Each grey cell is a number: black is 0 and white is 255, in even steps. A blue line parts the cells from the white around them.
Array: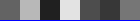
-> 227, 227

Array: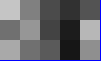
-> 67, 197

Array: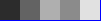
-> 175, 225

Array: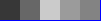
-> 203, 203

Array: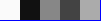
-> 135, 250

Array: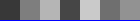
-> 70, 202

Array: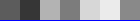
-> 124, 235
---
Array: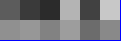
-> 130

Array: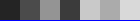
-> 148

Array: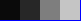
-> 126

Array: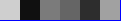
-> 123

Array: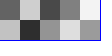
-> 148

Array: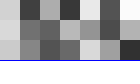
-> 83
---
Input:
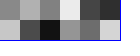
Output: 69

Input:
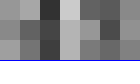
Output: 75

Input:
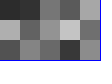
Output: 196

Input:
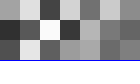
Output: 121

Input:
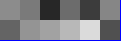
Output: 60

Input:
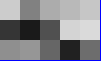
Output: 212
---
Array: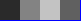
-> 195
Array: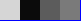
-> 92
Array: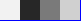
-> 122
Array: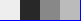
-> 136
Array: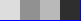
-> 185
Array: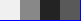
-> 35
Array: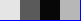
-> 7
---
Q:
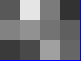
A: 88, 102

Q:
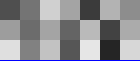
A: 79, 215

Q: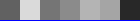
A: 97, 40

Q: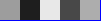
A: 157, 173

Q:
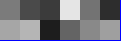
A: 123, 159

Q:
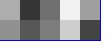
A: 173, 68
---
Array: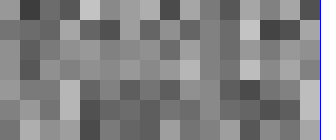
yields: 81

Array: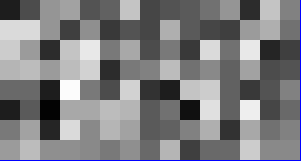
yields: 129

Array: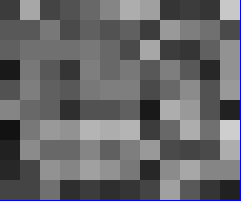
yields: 200

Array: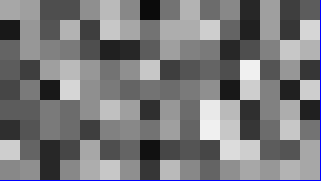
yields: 92

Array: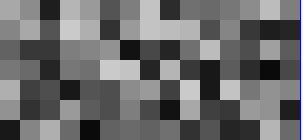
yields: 126

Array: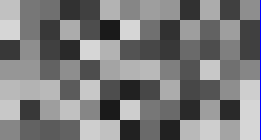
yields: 142
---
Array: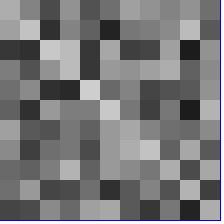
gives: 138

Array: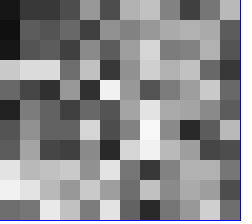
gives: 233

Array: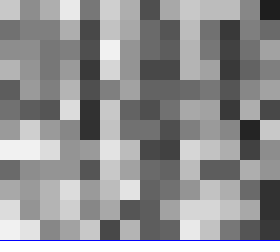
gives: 135

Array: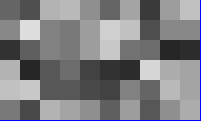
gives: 179

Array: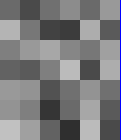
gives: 98

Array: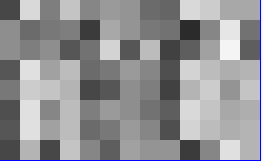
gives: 71

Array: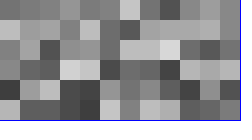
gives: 94

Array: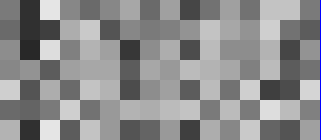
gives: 229
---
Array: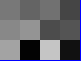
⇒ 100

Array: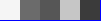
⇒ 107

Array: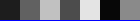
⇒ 97

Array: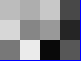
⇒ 174

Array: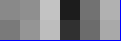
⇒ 143

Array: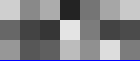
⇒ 137

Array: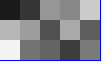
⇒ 53
